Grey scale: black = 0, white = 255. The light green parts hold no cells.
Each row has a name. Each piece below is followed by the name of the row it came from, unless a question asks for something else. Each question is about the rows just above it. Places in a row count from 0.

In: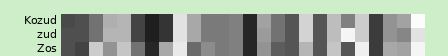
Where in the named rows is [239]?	Zos, 21
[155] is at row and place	zud, 14
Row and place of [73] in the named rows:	Kozud, 0
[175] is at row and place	Kozud, 3

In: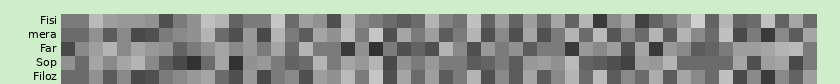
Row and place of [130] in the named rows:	Fisi, 27
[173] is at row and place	Filoz, 42
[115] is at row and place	Fisi, 28
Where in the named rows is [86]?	mera, 39

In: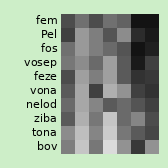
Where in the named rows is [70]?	tona, 6
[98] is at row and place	fem, 4

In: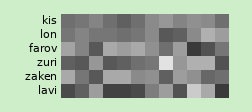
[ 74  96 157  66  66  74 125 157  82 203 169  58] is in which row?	lavi
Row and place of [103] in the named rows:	zaken, 10
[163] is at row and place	farov, 0
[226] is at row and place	zuri, 7
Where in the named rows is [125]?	lavi, 6

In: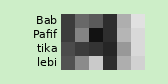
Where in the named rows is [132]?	Pafif, 1
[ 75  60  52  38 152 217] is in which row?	tika
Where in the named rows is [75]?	tika, 0
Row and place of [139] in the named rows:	lebi, 1
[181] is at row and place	Pafif, 4
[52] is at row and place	tika, 2
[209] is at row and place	lebi, 5

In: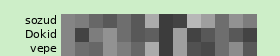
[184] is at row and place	sozud, 9
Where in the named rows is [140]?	vepe, 12
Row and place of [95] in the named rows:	Dokid, 6
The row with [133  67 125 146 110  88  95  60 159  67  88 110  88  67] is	Dokid
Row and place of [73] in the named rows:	vepe, 10
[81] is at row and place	vepe, 9

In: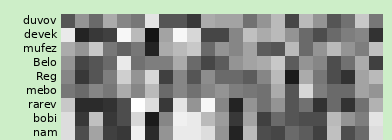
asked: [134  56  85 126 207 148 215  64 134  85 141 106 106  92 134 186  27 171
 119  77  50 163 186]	Reg
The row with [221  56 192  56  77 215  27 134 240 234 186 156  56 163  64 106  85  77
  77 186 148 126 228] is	bobi
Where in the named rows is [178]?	rarev, 22
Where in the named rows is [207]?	Reg, 4
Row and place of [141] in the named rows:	Reg, 10
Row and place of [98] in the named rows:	mufez, 4
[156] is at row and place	bobi, 11

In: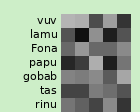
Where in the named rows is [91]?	gobab, 3
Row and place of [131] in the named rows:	gobab, 0
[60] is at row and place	papu, 1
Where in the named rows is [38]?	papu, 0
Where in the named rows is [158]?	vuv, 3
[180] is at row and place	vuv, 0

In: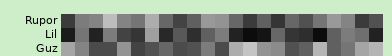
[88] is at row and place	Lil, 8
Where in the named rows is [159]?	Lil, 6
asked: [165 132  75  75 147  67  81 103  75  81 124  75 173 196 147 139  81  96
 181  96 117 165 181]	Guz
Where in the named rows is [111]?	Lil, 21

